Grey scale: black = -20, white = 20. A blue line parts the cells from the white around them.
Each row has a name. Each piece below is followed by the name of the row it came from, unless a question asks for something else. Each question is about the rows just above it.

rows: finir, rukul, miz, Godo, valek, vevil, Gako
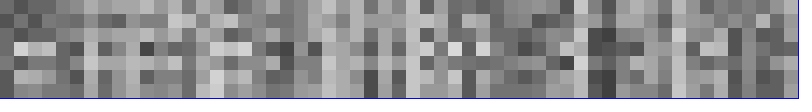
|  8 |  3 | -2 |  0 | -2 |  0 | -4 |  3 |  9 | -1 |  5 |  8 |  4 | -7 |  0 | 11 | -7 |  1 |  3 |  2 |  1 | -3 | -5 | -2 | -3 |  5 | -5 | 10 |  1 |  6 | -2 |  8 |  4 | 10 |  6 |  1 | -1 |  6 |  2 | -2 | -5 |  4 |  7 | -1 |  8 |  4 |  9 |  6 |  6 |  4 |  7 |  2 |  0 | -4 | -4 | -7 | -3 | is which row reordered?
finir
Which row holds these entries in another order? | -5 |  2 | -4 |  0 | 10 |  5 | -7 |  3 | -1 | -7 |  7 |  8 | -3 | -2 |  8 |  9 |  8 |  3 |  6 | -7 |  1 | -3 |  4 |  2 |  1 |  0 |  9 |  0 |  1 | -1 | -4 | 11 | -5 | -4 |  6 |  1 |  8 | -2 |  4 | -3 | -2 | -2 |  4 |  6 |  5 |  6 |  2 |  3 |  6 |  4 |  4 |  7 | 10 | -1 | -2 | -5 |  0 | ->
finir

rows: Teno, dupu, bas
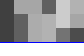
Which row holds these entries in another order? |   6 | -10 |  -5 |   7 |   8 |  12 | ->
dupu
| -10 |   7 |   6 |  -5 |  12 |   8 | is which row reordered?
dupu

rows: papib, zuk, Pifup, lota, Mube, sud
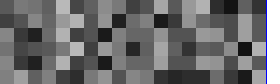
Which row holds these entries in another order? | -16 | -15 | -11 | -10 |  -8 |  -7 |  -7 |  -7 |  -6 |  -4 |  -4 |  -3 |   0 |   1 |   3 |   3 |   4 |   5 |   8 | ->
Pifup
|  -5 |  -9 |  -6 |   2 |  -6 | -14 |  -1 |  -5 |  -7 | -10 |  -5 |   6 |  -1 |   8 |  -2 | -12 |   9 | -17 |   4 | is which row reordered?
lota
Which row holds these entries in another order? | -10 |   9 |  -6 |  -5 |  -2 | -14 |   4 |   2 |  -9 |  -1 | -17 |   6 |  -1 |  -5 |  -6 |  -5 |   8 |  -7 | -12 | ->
lota

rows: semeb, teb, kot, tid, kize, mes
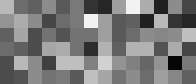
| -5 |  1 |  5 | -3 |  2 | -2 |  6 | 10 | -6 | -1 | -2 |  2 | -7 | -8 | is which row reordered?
mes
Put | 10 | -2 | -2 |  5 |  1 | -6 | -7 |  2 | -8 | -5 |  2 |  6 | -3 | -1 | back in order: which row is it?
mes
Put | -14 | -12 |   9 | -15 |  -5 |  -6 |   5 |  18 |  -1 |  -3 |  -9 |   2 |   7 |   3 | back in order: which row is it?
teb
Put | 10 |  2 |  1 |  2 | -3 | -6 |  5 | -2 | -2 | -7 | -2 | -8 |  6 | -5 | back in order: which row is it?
kot
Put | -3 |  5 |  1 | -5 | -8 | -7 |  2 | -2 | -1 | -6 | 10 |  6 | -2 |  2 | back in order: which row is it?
mes

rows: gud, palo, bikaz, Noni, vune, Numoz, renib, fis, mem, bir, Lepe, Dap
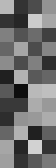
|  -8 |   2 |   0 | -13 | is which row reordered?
vune
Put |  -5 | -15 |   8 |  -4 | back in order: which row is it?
bir
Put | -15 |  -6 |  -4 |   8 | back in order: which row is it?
Numoz
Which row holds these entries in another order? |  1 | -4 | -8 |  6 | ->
Noni
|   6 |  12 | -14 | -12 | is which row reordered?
palo

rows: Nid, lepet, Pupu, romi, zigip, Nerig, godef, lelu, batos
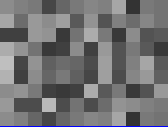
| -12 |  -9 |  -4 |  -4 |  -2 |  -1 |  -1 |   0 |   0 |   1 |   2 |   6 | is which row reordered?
batos
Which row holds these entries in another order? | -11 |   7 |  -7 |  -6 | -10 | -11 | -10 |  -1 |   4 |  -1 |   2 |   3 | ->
godef
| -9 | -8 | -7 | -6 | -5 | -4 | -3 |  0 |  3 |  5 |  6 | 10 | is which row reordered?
zigip

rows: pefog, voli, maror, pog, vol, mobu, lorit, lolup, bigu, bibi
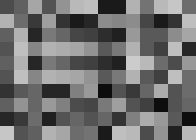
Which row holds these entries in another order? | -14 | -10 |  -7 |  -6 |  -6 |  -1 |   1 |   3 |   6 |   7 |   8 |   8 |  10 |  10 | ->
pog
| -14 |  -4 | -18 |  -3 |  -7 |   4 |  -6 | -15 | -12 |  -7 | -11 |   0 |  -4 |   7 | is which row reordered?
bigu
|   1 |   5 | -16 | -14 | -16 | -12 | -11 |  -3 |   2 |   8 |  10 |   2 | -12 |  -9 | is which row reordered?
voli
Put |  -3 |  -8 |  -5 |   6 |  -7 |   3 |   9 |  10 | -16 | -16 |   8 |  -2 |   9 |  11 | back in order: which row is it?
pefog

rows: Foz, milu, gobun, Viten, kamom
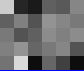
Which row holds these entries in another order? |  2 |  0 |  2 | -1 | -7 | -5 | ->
gobun
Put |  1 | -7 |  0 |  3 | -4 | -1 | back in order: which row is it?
Viten
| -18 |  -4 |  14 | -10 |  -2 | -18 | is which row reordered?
kamom
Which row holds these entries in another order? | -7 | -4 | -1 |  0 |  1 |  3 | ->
Viten
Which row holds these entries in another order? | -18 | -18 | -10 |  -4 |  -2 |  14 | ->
kamom
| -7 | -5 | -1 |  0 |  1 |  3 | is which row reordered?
milu
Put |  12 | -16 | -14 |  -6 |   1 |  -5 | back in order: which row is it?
Foz

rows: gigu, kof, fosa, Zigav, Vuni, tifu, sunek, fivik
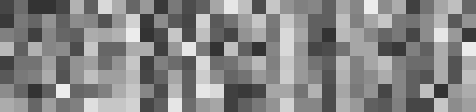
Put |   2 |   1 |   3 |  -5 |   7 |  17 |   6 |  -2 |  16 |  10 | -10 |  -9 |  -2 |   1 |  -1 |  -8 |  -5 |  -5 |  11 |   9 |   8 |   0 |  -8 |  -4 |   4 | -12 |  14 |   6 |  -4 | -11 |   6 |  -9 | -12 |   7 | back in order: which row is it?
fosa
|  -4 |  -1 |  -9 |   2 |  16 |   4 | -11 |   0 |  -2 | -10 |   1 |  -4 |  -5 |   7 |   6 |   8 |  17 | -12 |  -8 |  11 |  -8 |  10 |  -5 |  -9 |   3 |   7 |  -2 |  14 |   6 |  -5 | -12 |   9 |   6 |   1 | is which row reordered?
fosa
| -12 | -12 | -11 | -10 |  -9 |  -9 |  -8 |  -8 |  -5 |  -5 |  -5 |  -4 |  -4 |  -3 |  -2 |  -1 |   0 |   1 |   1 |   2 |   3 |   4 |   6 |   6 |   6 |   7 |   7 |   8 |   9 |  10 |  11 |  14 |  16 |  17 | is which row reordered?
sunek

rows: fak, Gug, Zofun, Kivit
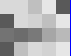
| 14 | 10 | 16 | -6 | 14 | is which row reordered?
fak
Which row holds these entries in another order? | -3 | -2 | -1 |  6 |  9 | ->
Zofun
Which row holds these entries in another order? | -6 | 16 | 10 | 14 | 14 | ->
fak
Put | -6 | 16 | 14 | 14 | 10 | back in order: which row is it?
fak
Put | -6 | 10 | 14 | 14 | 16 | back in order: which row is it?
fak

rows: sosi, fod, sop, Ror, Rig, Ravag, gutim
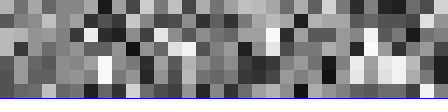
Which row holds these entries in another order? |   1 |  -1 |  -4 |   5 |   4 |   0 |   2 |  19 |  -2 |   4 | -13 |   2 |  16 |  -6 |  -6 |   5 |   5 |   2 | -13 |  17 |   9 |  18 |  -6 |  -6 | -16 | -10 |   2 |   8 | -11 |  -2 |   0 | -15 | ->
Rig
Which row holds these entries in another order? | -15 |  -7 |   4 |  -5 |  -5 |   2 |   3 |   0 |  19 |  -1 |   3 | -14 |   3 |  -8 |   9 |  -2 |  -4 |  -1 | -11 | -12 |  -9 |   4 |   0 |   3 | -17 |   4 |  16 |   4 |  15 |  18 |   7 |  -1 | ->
Ravag

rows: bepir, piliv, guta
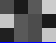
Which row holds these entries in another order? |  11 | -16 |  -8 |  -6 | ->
piliv
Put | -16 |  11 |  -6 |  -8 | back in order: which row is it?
piliv
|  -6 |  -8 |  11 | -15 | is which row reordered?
guta
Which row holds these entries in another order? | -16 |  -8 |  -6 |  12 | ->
bepir
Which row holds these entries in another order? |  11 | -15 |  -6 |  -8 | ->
guta
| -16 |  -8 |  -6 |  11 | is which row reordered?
piliv

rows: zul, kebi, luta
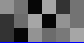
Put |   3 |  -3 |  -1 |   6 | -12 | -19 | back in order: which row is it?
luta
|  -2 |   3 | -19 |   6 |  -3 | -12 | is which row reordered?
kebi
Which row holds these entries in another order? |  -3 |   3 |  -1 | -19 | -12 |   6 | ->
luta
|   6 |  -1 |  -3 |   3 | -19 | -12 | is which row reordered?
luta
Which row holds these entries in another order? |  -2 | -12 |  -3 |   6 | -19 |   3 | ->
kebi
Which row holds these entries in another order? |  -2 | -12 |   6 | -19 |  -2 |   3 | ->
zul

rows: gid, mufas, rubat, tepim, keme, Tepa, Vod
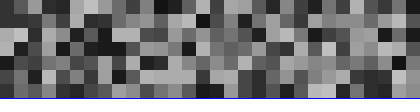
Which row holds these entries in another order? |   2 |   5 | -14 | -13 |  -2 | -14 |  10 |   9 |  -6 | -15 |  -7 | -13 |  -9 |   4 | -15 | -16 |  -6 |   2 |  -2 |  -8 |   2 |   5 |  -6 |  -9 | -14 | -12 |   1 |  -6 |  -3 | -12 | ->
Vod
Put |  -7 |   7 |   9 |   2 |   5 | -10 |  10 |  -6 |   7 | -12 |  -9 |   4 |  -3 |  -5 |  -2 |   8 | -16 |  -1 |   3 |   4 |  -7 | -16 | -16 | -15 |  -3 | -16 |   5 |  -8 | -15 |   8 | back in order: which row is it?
tepim

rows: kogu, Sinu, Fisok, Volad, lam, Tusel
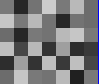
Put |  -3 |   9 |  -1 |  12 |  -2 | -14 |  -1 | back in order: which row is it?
kogu
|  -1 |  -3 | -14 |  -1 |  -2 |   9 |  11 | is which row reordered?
Fisok
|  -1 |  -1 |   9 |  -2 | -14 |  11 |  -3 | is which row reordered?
Fisok
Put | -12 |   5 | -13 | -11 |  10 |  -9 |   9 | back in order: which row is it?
Volad
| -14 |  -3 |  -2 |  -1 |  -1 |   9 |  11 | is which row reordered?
Fisok
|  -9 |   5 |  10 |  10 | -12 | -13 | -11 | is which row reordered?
lam

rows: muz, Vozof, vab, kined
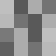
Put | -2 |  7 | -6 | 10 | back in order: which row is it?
muz
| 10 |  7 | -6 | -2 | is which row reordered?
muz
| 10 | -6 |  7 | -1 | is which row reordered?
vab
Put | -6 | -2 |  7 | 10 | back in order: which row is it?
muz
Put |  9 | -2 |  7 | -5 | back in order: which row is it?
kined
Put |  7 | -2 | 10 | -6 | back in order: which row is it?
muz
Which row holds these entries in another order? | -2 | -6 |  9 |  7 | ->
Vozof

